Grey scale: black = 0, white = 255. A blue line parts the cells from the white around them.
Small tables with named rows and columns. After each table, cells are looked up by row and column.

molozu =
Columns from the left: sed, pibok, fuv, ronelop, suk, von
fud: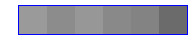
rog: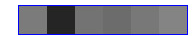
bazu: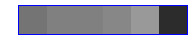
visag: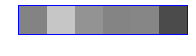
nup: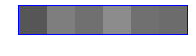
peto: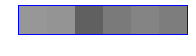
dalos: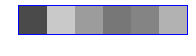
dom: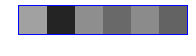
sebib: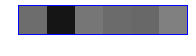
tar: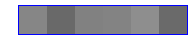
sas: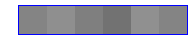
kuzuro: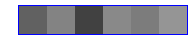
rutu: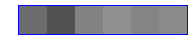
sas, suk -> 144
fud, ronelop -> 137
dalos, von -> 178
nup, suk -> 112
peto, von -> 125
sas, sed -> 132
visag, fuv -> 147
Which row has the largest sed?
dom

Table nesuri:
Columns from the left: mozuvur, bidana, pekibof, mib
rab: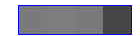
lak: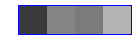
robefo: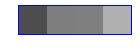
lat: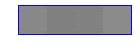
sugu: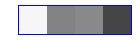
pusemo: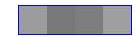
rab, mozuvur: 122
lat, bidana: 128
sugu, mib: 69
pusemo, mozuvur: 156
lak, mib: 179
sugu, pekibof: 137
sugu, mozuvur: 246
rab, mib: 70
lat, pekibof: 129
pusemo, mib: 159
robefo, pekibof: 127
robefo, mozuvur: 77
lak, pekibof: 123
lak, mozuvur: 59
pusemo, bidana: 120
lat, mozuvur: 136
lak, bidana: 132
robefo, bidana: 126
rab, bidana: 126
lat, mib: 139

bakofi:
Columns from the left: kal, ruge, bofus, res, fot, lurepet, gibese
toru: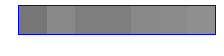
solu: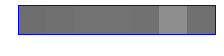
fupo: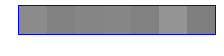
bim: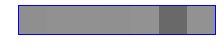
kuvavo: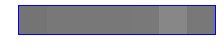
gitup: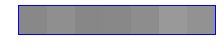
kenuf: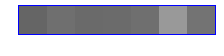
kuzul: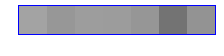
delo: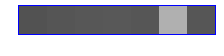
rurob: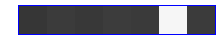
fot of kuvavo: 121
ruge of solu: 112
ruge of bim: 145
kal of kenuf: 101
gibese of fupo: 127
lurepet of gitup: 153
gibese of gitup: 146
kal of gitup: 136
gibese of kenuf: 115
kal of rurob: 54
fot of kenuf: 111

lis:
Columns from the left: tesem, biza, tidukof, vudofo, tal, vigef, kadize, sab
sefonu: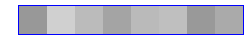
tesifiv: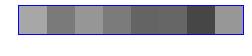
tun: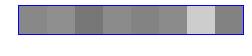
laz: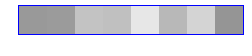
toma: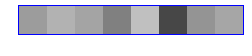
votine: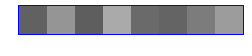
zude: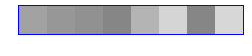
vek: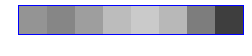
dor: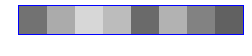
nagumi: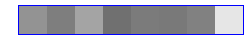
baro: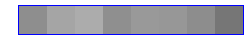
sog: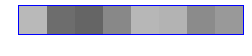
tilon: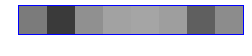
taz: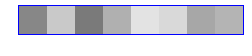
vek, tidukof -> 158
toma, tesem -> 156
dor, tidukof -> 215
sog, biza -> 109
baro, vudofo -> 143
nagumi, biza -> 126
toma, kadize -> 148

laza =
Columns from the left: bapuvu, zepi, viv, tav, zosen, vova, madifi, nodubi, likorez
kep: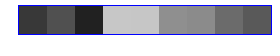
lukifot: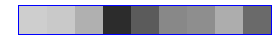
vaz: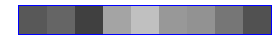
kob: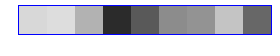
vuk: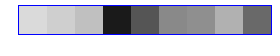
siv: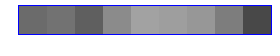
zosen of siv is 162
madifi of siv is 151
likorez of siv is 72
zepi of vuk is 207
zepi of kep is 80
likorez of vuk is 105
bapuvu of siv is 107
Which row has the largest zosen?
kep

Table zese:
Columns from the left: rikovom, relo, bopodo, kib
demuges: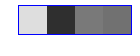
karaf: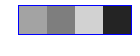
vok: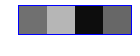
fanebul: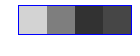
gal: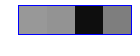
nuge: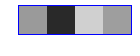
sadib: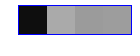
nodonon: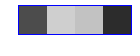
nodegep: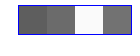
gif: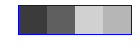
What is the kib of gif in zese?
182
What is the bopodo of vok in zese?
13
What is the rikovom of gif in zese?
59
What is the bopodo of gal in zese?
14
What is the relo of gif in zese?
95
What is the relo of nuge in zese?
41
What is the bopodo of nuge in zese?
208

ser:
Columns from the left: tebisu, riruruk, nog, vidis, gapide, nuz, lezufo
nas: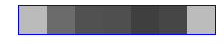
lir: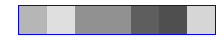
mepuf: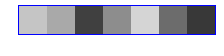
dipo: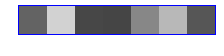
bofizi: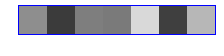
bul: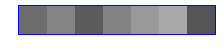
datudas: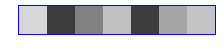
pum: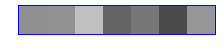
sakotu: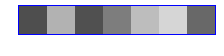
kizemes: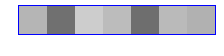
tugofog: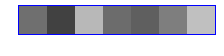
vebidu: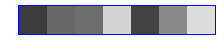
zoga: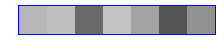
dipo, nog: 71
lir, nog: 145
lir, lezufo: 214
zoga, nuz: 85
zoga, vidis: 195
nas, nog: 81
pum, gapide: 119
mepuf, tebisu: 197
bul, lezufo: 84
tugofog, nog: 184
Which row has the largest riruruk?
lir

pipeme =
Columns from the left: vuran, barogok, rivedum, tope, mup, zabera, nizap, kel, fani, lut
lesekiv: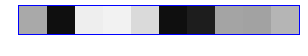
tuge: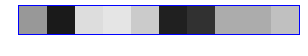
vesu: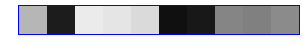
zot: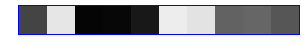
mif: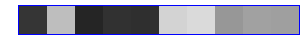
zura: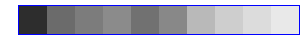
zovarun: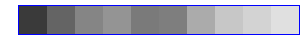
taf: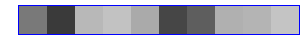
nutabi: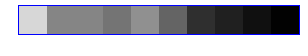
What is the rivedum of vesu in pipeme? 235
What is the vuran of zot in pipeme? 68
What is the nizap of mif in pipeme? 218
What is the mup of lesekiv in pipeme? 218
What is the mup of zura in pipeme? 113
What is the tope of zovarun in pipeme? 148
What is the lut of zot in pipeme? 86
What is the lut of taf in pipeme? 196
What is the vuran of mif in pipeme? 53
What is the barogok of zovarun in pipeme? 100
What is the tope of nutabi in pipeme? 116
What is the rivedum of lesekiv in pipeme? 238
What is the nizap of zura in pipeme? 185

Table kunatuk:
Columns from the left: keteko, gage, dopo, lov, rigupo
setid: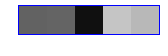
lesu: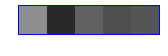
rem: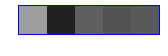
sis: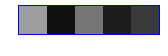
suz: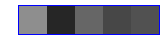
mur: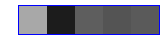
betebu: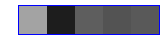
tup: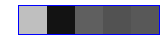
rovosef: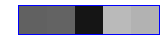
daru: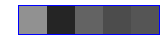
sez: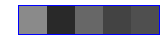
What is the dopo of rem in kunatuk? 95
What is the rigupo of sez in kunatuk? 79
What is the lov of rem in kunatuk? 83
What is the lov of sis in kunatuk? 28
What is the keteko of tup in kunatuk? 191
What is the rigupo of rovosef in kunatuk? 178
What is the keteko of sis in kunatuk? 157
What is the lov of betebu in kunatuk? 83
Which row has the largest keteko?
tup

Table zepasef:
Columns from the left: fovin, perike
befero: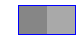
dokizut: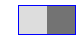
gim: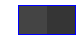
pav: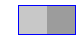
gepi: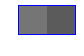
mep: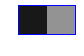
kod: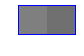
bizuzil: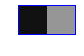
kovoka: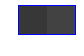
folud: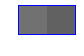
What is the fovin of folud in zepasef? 113
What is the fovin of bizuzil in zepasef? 17
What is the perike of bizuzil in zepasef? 150
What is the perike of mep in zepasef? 147
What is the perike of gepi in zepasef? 91
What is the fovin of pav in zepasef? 200
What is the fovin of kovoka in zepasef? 55
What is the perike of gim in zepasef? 53
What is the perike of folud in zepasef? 97
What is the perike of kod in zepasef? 112
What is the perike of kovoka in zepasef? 66
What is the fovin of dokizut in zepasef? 221
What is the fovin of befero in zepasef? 134
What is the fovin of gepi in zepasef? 117
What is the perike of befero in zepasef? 169
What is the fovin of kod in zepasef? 127
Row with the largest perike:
befero

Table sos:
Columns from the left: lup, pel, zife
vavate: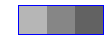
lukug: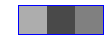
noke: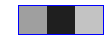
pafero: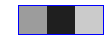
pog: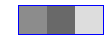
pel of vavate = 134
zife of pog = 221
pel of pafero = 31
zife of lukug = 128
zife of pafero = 203
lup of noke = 159
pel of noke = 31
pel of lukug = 73
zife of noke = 195
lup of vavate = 182
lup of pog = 140
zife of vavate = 98
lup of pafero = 156
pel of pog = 105
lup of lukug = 173

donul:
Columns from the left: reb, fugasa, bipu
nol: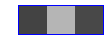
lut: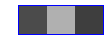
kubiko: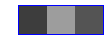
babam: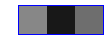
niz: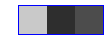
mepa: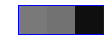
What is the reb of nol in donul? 67
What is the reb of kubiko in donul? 61
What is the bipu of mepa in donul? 15
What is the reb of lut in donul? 75
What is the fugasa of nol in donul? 181
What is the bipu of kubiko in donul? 84
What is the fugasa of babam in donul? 24
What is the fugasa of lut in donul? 176
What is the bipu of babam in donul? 110
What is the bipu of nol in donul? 72

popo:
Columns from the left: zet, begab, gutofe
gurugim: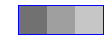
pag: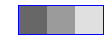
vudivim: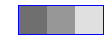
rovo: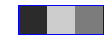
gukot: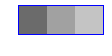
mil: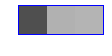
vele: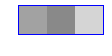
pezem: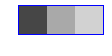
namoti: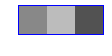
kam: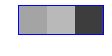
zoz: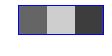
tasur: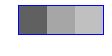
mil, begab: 177
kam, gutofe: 61
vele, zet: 162
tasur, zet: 96
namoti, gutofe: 82
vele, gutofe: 213
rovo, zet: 43
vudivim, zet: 111
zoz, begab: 206
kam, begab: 185
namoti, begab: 188
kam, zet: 164
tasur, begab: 166
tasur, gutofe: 192
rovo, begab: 205

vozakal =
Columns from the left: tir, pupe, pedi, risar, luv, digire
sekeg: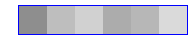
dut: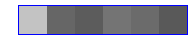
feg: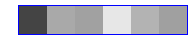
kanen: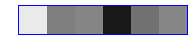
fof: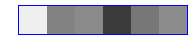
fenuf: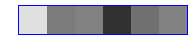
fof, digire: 140
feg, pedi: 161
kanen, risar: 24
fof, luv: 119
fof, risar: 59
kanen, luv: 113
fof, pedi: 138
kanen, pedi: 133
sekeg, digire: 218
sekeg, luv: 183
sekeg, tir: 142
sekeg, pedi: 209
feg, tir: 68
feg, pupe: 169
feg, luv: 179
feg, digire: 160
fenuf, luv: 112

